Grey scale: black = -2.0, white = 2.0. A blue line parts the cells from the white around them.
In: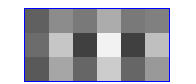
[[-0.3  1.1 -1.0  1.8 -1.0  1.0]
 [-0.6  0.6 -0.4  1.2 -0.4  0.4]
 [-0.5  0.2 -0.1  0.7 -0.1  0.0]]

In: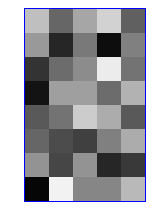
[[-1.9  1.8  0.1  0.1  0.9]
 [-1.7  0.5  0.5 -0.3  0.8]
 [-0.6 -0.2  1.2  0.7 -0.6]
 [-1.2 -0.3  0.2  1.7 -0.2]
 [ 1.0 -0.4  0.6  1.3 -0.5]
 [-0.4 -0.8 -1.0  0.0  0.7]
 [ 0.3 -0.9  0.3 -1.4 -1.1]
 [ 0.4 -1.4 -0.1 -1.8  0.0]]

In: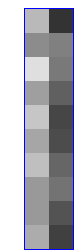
[[ 0.2  0.0]
 [ 1.5 -0.1]
 [ 0.4 -0.2]
 [ 1.0 -0.4]
 [ 0.5 -0.5]
 [ 0.4 -0.7]
 [ 0.6 -0.8]
 [ 1.1 -0.9]
 [ 0.7 -1.0]
 [ 0.9 -1.2]]

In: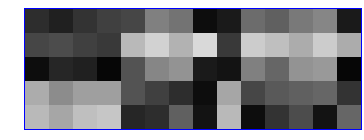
[[ 0.9  0.6  1.0  1.1 -1.4 -1.3 -0.5 -1.7  0.9 -1.8 -1.2 -0.8 -1.7 -0.4]
 [ 0.7  0.2  0.5  0.5 -0.7 -1.0 -1.3 -1.8  0.6 -0.9 -0.6 -0.5 -0.4 -1.2]
 [-0.9 -0.8 -1.0 -1.1  0.9  1.3  0.8  1.4 -1.1  1.2  1.0  0.7  1.2  0.7]
 [-1.8 -1.4 -1.5 -1.9 -0.7  0.1  0.3 -1.6 -1.7  0.0 -0.4  0.3  0.4 -1.9]
 [-1.3 -1.5 -1.2 -1.0 -0.9  0.0 -0.2 -1.8 -1.6 -0.3 -0.5 -0.1  0.1 -1.6]]

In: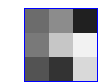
[[-0.1  1.1  1.8]
 [-0.3  0.2 -1.5]
 [-0.7 -1.2  1.4]]

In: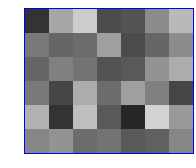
[[-1.2  0.6  1.2 -0.8 -0.7  0.2  0.9]
 [ 0.1  0.3 -0.3 -0.2 -0.6 -0.5  0.1]
 [-0.4  0.0 -0.2 -0.7 -0.6  0.3  0.7]
 [-0.1 -0.4 -0.3  0.5 -0.8 -0.4  0.2]
 [-0.1 -0.9  0.7 -0.3  0.5  0.0 -0.9]
 [ 0.8 -1.2  1.0 -0.6 -1.4  1.3  0.4]]
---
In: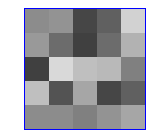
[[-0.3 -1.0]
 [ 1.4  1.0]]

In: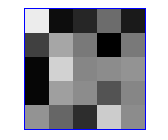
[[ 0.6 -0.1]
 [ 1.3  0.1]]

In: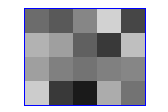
[[ 0.5 -0.5]
 [ 0.0 -0.2]]

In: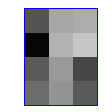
[[ 0.8  1.1]
 [ 0.4 -0.9]]

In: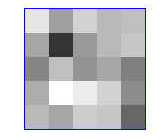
[[-1.2  0.4]
 [ 1.0  0.3]]

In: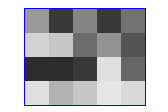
[[ 1.1 -0.3]
 [-1.3 -1.1]]

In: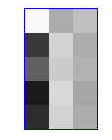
[[1.3 0.7]
 [1.2 0.8]]

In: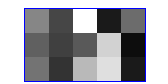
[[-1.0 -0.6]
 [-1.2  0.9]]

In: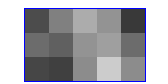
[[-0.5  0.3]
 [-1.0  0.2]]
